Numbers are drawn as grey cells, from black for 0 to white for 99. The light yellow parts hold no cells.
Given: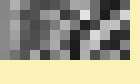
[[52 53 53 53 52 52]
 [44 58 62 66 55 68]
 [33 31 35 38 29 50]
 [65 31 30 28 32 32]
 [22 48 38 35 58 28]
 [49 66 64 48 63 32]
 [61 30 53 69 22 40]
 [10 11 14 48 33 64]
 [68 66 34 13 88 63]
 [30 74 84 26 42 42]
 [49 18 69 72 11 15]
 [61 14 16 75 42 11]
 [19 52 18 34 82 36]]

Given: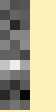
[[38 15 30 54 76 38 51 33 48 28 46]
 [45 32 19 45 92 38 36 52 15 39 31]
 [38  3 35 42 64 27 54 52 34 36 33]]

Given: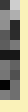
[[49  1 46 47  9 36 34 56 57 22]
 [43 43 31 38  9 47 17 15 68 80]]

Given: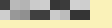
[[80 24]
 [59 72]
 [56 70]
 [25 79]
 [24 80]
 [79 21]
 [73 23]
 [20 81]
 [20 80]]

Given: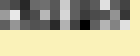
[[37 60 36]
 [58 90 28]
 [37 21 15]
 [32 29 41]
 [34 71 43]
 [16 33 34]
 [69 83 79]
 [25 37 37]
 [ 0 23 28]
 [37 29 35]
 [70 32 87]
 [51 57 37]
 [87 21 26]]

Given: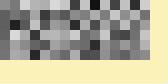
[[45 44 38 37 37 55]
 [66 63 84 13 45 47]
 [63 54 66 34 39 82]
 [15 39 21 75 64 70]
 [64 33 70 33 23 68]
 [50 63 71 60 44 84]
 [41 56 65 55 34 77]
 [67 45 79 17 54 24]
 [30 42 41 67 49 76]
 [31 18 49 29 67  7]
 [56 57 77 64 49 74]
 [43 46 31 42 77 26]
 [38 59 27 73 55 75]
 [50 47 44 42 70 18]
 [54 69 76 61 44 80]]

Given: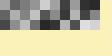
[[28 39 64]
 [55 68 39]
 [73 51 48]
 [43 75 58]
 [15 33 80]
 [20 54 63]
 [70 22 25]
 [31 70 60]
 [86 26 19]
 [82 52 16]]

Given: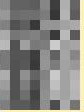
[[49 55 61 67 47 47 72 66 50 59 53]
 [35 32 32 32 32 33 32 46 32 42 38]
 [35 43 49 56 34 33 62 48 37 43 38]
 [29 26 31 39 22 24 47 50 22 43 36]
 [55 56 54 51 58 57 49 44 58 48 52]
 [30 68 74 78 48 38 79 22 58 21 24]
 [66 63 63 63 63 64 62 72 63 70 68]
 [45 70 71 69 59 52 64 35 66 36 39]]
